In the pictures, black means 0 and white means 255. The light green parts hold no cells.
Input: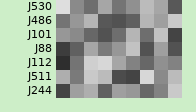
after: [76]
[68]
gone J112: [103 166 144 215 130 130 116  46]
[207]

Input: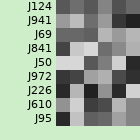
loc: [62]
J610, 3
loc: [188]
J941, 2
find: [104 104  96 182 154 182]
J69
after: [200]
[215]
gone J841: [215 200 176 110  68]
[138]
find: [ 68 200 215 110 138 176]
J841

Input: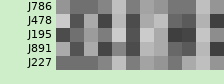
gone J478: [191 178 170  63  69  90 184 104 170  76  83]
[203]
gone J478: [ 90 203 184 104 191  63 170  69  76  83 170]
[178]
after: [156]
[125]
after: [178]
[63]

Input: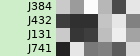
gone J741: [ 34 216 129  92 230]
[121]
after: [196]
[230]
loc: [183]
J384, 4
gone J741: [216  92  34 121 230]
[129]
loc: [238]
J131, 5
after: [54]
[62]

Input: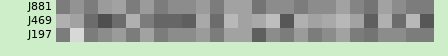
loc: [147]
J881, 2
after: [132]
[116]
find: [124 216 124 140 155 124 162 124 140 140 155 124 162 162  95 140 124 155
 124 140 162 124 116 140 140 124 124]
J197
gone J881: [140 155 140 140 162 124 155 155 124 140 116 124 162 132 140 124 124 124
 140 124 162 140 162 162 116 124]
[147]

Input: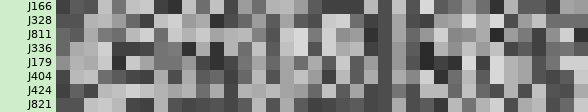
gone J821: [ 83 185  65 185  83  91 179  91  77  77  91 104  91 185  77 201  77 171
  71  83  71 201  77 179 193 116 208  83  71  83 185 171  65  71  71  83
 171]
[57]
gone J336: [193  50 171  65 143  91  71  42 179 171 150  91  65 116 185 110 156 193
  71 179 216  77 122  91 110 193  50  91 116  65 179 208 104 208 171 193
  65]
[83]
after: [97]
[71]

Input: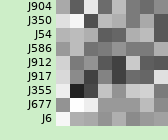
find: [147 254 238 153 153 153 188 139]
J677
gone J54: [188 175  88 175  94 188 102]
[181]
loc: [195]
J355, 4
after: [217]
[139]
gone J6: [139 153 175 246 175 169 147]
[161]
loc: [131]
J917, 4
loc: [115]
J586, 3

